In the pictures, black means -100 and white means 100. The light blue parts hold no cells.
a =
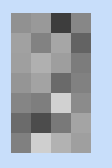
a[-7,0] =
14
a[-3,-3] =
-1
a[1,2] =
30
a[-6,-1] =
-22
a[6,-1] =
25
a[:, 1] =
[20, 2, 38, 28, -1, -40, 62]
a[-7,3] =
6
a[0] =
[14, 20, -52, 6]
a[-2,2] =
-5

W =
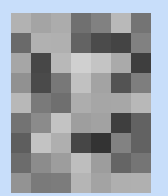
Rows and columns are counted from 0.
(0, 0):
40
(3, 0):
14
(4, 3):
36
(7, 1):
10
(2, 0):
30
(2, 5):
33
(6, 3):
-45
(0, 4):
1
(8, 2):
-3
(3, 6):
-1
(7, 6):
-8
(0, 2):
35
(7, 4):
23
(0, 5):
45
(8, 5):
37
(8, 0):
15
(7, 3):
49
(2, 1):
-44
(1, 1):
39
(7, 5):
-21

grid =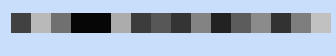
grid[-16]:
-49
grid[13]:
-61
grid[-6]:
-73
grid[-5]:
-28
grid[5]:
35
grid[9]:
3

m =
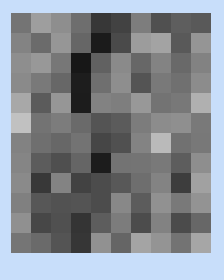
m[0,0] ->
-9
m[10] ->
[13, -44, -37, -59, -27, -3, -40, 2, -41, -19]
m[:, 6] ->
[-2, 22, -19, -34, 19, -3, 3, -9, -14, -28, -40, 29]
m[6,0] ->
2
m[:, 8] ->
[-26, -30, -18, -12, -6, 12, -11, -27, -52, -5, -41, -10]
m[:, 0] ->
[-9, 3, 11, 8, 32, 51, 2, 4, 8, 0, 13, -8]
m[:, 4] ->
[-57, -79, -24, -13, 2, -34, -45, -78, -40, -40, -27, 14]
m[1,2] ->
18
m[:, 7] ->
[-37, 28, 3, -5, -10, 10, 46, -5, 3, 14, 2, 16]
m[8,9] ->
26
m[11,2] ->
-34
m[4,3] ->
-78
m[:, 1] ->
[24, -16, 19, -5, -29, -10, -13, -28, -56, -32, -44, -17]
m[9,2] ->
-36
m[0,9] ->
-30
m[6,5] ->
-37

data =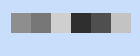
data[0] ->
11
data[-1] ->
53

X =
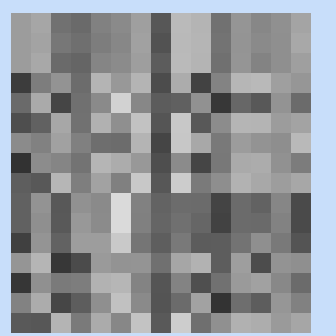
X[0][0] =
22
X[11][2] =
-23
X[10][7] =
-21
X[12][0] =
17
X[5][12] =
41
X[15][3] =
-4
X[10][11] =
-16
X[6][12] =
15
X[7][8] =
9
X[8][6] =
57
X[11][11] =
-10
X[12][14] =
12
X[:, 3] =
[-17, -13, -21, -15, -12, -11, 0, -10, -1, 14, 19, 23, -41, -2, -27, -4]
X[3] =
[-53, -2, 15, -15, 41, 19, 41, -40, 35, -48, 3, 43, 45, 25, 18]
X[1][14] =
32
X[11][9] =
-28
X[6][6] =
41
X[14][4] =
12
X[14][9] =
27
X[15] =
[-30, -32, 41, -4, 34, 6, 53, -30, 61, -13, 13, 39, 36, 21, 30]
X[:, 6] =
[25, 26, 24, 41, 6, 52, 41, 19, 57, 1, 0, -8, 16, 3, 8, 53]
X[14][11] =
-14
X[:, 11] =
[17, 16, 17, 43, -19, 42, 22, 33, 40, -16, -16, -10, 24, 21, -14, 39]
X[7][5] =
35
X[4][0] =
-17
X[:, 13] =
[13, 12, 12, 25, 15, 22, 11, 14, 23, 5, 2, -5, 15, 7, 18, 21]
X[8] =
[-26, -31, 43, -1, 27, 0, 57, -32, 60, -4, 11, 40, 32, 23, 31]
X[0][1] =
30
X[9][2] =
-31
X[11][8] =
-5
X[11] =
[-50, 16, -23, 23, 23, 58, -8, -26, -5, -28, -27, -10, 12, -5, -34]

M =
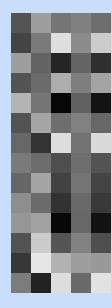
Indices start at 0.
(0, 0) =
-34
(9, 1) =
-16
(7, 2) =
-39
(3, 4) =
29
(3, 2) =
36
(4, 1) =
-8
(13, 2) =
73
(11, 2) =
-34
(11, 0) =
-35
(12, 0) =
-57
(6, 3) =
-10
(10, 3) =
-19
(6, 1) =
-60
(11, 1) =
59
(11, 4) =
-39
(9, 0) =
11
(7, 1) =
-15
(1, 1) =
-4
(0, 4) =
-14
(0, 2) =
-8

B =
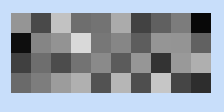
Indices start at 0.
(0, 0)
17
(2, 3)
-10
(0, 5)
34
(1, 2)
15
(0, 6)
-48
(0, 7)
-25
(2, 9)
37
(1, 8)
16
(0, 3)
-14
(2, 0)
-50
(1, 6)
-27
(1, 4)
-7

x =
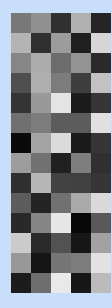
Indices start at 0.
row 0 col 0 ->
-6
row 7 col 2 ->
-75
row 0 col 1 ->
13
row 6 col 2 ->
72
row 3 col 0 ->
-38
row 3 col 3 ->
-51
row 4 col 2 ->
79
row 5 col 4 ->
76
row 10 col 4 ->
-30
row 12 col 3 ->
-3
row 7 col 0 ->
23
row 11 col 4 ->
27
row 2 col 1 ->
35
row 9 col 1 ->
-72
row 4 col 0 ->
-59
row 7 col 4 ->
-62
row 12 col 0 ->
19
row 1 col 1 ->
-62
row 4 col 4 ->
-58
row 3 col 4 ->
52
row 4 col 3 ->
-78

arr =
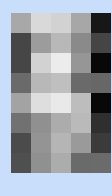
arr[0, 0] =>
32
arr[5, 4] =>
-63
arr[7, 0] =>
-38
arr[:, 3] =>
[31, 8, 18, -17, 48, 46, 21, -17]
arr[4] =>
[28, 74, 83, 48, -94]
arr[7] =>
[-38, 13, 35, -17, -16]
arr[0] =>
[32, 70, 65, 31, -82]
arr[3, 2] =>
50

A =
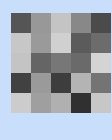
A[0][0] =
-33
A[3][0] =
-49
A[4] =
[60, 25, 38, -62, 56]
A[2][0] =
54
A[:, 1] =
[19, 21, -21, 21, 25]
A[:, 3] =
[7, -29, -17, 41, -62]
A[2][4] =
66
